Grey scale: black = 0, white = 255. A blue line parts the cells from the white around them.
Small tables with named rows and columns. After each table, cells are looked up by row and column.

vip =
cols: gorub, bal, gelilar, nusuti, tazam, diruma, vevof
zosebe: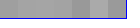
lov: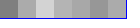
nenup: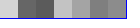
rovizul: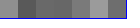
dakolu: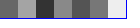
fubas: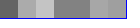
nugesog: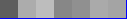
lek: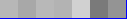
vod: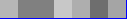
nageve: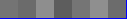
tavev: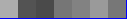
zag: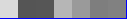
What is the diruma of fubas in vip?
167
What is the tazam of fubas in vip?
130
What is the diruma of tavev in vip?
154
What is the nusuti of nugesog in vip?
135
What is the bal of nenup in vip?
102
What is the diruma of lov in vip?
151
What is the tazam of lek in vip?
209
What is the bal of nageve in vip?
107
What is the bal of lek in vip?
168
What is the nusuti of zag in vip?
182
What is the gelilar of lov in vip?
211
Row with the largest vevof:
dakolu

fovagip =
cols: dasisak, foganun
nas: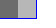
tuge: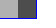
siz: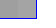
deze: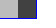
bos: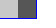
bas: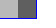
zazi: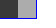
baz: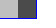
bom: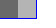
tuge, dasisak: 177
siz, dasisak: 159
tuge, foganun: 77
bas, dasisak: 185
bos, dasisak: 200
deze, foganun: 65
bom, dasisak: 105
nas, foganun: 183
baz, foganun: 75
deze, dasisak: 188
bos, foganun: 86

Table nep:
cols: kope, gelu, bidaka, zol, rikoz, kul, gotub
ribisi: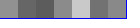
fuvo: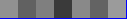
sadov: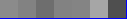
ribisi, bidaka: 92
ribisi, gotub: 137
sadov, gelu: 130
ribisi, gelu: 102
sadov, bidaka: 110
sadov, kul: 166
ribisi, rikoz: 201
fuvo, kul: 99
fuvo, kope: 145
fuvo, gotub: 155
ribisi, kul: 114
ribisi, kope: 145
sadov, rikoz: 132
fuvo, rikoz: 137
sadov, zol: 130
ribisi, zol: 139

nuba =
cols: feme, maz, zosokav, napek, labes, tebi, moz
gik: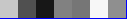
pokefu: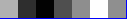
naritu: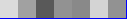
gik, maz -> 80
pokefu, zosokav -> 2
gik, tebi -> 247
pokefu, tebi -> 254
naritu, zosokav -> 89
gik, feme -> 199
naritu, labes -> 137
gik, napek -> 129
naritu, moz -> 146
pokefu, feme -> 177
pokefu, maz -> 46
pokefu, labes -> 142
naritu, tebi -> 212
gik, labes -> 118
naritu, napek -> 146
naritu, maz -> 161
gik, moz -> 143
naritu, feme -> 219

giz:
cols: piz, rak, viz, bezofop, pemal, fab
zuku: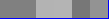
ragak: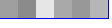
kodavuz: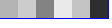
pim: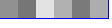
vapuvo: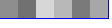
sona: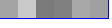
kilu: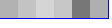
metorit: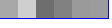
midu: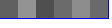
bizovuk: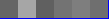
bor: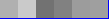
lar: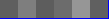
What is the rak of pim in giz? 118
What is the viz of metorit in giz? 110
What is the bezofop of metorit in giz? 129
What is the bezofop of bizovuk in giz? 115
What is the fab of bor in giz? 159
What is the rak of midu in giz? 147
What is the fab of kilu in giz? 175

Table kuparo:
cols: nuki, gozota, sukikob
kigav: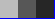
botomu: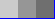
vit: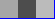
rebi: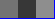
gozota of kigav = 87
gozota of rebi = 55
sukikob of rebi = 142
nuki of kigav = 188
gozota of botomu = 150
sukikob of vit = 187
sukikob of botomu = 111
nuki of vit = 166
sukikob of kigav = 38
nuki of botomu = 203
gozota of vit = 77
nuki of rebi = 115

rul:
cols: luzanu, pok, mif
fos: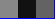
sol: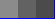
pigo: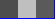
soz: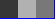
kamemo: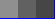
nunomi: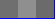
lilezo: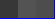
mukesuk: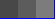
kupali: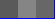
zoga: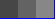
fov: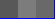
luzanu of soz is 54
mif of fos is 99
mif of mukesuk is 124
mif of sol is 75
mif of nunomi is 107
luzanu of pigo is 77

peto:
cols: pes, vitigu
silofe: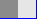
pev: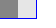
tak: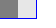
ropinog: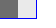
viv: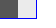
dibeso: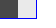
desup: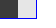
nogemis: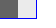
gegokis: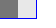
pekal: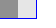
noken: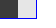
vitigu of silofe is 230
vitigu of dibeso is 234
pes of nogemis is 99
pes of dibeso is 72
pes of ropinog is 109
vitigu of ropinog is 234
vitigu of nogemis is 235
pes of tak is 126
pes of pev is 133
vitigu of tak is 231

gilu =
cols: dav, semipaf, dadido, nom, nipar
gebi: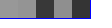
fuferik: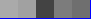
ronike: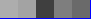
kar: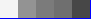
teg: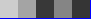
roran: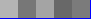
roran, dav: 180
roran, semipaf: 119
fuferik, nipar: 111
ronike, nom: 126
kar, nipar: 71
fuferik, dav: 170
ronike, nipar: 106
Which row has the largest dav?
kar

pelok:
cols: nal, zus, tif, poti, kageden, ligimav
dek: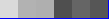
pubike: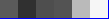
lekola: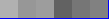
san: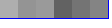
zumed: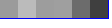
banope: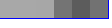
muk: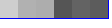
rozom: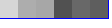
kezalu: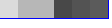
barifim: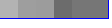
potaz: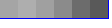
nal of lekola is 177
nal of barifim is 179
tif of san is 154
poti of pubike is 83
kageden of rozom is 104
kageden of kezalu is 83
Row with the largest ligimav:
pubike

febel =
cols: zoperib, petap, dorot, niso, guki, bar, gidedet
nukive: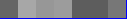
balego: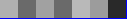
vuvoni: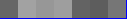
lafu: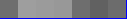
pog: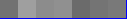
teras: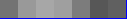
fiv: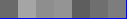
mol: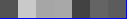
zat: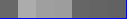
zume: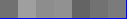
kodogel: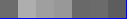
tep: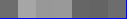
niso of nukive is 156
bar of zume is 114
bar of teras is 87
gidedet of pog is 121
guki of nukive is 93
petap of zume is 159
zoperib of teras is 115
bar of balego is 156
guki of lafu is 110
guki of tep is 102
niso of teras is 159
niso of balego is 106
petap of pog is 159
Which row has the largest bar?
balego

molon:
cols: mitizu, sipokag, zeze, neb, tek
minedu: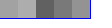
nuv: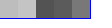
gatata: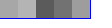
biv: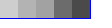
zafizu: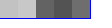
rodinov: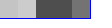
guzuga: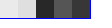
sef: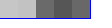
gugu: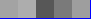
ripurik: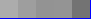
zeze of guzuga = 40
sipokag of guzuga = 223
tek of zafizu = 110
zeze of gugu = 87
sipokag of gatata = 180
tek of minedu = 147
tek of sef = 104
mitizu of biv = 206
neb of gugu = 122
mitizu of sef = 198
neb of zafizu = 83
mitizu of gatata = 167
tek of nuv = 120
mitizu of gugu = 163
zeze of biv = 162
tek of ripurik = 115
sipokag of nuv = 196
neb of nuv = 91
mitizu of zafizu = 194

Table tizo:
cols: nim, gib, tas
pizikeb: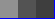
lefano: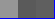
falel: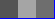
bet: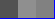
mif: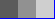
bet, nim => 82
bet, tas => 129
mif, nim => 91
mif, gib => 145
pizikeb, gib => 83
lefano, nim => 150
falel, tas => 110
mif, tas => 207
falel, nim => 84

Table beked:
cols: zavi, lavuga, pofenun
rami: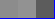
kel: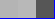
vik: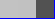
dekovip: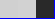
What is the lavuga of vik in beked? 193
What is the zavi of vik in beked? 194
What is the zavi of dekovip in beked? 208
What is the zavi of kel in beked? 180
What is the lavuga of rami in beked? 146
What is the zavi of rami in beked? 140
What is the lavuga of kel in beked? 184
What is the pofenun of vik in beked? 82

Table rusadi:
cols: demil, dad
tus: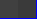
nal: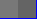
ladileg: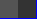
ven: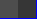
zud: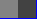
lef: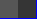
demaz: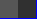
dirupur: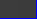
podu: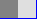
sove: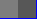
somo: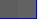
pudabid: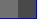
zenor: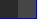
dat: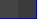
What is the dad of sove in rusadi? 87
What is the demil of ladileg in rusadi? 84
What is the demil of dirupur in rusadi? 60
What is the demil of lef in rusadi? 86
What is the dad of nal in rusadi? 100
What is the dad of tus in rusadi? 58
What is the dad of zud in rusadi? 66

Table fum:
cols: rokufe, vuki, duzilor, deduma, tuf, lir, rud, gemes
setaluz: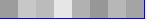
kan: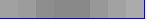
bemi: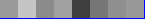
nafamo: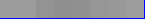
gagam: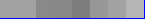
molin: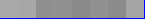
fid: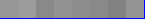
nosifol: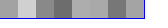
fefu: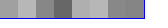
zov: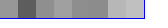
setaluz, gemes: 164
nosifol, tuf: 173
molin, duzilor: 143
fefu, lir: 183
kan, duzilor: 142
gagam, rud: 162
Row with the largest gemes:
zov

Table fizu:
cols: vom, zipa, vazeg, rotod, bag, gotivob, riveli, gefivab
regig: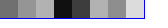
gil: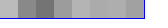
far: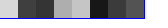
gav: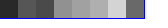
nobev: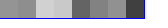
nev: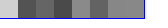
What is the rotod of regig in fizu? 16
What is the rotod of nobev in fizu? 201
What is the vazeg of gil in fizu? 116
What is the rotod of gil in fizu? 156
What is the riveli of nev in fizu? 135
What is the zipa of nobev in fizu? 142
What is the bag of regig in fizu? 61

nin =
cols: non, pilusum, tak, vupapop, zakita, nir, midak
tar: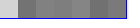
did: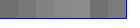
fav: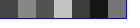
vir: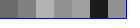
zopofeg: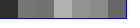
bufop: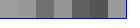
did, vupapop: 136
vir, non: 106
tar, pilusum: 115
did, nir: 113
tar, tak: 129
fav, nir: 22
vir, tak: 178
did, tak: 131
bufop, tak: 113
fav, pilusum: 135
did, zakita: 140
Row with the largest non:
tar

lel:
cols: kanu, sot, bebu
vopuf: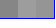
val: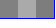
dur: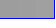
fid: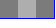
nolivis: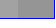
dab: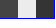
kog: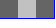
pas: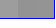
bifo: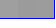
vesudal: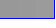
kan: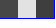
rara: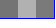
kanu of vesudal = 152
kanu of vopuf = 134
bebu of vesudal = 155
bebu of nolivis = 149
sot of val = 170
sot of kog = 193
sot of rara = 177
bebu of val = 125
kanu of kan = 71
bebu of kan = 62
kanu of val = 129
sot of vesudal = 153
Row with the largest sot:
dab

